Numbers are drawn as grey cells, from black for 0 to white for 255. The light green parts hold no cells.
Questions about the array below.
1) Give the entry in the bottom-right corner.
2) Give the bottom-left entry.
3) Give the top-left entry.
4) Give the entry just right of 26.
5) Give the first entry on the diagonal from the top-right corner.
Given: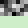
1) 226
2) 152
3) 13
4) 152
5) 182

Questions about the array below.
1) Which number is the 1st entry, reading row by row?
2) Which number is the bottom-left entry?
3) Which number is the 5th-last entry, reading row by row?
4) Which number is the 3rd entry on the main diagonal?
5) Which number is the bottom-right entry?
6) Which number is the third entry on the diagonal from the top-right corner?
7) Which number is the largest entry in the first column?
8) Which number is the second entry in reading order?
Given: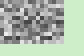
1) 141
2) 156
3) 212
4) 98
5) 200
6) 141
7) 225
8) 186

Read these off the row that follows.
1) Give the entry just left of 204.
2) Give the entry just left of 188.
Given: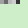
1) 188
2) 106

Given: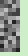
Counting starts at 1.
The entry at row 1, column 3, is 164
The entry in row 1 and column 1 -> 78
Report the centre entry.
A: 105
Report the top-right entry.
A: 148
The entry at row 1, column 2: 120
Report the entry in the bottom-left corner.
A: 90
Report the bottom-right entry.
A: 34
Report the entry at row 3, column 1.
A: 148
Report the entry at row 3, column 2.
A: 193
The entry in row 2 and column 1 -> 105
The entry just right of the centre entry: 148
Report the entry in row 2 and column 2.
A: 90

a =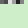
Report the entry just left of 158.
226
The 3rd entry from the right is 158
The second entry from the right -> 34
